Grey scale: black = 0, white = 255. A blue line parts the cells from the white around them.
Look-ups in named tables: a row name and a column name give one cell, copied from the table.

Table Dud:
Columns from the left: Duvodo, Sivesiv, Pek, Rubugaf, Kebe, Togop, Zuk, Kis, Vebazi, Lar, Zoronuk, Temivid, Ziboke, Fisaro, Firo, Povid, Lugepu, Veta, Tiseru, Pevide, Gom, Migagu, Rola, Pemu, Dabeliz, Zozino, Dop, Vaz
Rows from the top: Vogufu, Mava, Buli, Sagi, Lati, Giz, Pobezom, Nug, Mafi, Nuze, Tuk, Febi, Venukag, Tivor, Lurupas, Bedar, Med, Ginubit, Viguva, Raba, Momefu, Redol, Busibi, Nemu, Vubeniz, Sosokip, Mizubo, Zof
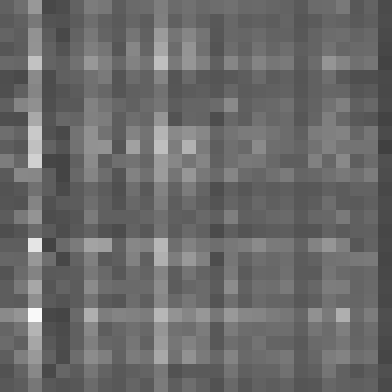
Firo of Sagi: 112
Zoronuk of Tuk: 112
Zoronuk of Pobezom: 98
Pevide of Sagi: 102
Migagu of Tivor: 87
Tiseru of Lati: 132
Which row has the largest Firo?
Busibi

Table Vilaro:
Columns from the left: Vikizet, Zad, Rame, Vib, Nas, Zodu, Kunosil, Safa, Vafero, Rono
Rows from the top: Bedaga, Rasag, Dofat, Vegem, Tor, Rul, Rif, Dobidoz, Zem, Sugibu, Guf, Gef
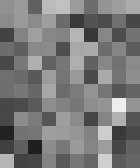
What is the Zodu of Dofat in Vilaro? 181
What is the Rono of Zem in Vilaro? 84
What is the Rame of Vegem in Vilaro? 137
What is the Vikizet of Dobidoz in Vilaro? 71
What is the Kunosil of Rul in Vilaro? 74
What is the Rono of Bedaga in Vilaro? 171
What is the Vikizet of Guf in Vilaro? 64
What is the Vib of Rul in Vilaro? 156
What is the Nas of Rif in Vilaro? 109
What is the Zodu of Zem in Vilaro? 138
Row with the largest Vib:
Bedaga

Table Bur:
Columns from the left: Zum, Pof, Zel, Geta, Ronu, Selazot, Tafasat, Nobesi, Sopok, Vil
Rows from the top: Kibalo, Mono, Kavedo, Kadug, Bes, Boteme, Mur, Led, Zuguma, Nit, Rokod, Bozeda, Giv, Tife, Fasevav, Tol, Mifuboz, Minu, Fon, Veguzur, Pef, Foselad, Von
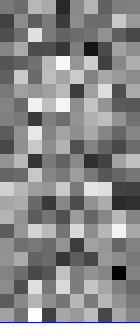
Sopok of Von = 167
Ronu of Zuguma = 110
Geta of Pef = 120
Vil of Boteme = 139
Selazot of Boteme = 203
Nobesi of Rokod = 99

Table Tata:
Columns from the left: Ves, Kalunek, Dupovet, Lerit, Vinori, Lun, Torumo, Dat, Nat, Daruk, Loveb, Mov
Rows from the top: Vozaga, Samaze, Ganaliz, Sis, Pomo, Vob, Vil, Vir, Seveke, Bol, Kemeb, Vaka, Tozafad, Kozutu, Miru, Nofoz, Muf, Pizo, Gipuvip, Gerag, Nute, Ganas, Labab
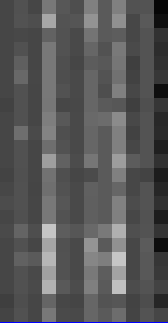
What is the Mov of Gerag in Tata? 57
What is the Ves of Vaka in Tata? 70
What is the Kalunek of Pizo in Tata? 81
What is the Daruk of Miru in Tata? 76
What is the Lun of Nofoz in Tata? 73
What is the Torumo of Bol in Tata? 102
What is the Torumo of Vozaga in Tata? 128
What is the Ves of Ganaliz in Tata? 70
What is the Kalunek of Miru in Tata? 81
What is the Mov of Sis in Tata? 44
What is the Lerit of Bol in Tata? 131
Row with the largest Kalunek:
Bol

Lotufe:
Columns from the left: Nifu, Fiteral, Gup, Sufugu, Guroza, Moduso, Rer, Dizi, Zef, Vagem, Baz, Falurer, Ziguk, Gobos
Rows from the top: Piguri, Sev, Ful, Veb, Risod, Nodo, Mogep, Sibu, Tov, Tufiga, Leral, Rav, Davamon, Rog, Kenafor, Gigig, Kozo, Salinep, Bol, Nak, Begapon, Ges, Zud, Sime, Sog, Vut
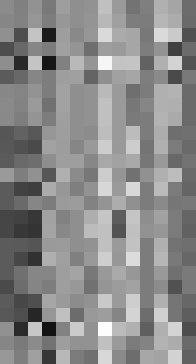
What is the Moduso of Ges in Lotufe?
140
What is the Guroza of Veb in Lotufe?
160
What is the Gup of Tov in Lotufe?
148
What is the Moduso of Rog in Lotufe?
127
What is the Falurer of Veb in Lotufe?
147
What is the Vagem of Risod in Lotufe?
196
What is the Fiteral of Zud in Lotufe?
78
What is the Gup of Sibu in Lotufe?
154
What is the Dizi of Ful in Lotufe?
218
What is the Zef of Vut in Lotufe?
138
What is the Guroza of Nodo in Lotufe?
158
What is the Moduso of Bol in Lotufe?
128
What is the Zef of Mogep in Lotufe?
154
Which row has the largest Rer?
Kozo

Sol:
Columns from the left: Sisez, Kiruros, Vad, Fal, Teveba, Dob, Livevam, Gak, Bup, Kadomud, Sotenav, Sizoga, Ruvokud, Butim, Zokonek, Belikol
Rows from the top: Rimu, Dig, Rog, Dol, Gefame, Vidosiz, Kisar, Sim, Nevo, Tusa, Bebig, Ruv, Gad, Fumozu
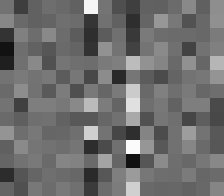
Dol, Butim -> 67
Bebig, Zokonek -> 106
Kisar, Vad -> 114
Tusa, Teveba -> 103
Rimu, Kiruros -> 62
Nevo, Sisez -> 106
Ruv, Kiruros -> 114
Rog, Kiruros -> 128
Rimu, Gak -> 116
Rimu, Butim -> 137
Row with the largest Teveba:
Ruv

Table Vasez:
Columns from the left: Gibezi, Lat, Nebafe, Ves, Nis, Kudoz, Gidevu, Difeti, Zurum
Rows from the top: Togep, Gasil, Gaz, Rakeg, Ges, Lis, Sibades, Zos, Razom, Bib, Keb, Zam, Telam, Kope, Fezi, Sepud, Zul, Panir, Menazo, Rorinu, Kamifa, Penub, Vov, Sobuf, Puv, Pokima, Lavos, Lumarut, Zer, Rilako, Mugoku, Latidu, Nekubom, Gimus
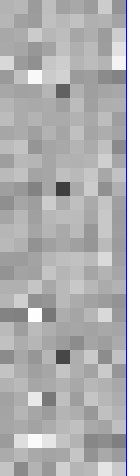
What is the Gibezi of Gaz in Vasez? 168
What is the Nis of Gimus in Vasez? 208
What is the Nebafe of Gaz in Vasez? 203
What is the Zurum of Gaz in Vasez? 205
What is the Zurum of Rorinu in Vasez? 166
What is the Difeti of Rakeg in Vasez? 157
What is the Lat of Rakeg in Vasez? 166
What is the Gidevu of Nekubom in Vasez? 147
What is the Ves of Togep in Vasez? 190
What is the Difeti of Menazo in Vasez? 218
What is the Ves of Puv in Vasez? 166
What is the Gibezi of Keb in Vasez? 187
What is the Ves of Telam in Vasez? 166
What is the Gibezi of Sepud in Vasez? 165
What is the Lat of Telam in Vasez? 194
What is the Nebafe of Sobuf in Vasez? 187
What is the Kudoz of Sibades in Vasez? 176
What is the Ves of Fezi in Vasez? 204
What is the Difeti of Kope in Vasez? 144
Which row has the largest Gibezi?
Ges

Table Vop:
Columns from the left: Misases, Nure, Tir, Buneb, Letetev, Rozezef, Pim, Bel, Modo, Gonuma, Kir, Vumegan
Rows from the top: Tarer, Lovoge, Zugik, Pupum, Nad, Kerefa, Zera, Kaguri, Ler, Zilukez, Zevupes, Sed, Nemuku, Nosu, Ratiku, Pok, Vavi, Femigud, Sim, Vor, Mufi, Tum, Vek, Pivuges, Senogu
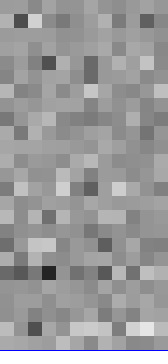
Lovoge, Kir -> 96
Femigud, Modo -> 145
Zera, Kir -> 151
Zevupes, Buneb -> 160
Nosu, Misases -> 124
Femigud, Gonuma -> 167
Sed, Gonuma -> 143
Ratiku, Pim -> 167
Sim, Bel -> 166
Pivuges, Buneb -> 167
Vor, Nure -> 88
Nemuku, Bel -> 155
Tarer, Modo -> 142
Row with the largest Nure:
Nosu

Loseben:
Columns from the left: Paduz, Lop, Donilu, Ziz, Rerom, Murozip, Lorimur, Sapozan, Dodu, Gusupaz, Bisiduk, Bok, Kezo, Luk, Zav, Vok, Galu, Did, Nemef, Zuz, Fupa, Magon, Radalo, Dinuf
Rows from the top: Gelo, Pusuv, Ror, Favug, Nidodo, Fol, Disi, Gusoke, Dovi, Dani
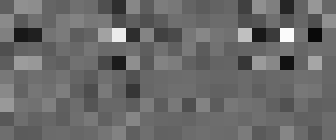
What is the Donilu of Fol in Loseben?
111
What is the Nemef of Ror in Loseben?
24
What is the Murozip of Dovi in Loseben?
111
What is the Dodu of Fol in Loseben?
103
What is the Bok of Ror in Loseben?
65
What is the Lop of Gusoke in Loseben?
116
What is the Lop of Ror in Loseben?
24
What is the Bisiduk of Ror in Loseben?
132
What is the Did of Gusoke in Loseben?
114
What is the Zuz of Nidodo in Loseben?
136
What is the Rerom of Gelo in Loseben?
97

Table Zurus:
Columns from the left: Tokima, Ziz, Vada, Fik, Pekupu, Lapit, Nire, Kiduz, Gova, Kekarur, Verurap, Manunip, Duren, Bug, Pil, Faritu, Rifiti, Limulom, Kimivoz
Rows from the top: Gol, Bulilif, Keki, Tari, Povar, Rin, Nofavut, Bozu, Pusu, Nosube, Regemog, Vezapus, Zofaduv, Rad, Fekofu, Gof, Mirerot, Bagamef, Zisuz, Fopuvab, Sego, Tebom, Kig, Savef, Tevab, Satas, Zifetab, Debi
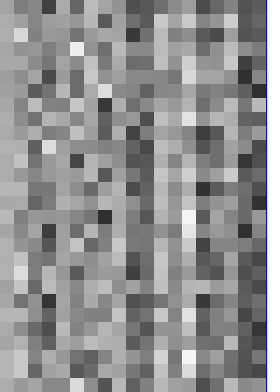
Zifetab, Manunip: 194
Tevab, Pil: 113
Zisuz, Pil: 88
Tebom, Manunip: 116
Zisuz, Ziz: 193
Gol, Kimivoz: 93
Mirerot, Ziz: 136
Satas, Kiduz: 132
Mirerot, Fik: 61
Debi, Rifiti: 185
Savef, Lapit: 131
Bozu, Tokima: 167
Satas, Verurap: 127
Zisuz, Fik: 115
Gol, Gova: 147
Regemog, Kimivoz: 75
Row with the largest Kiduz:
Nofavut

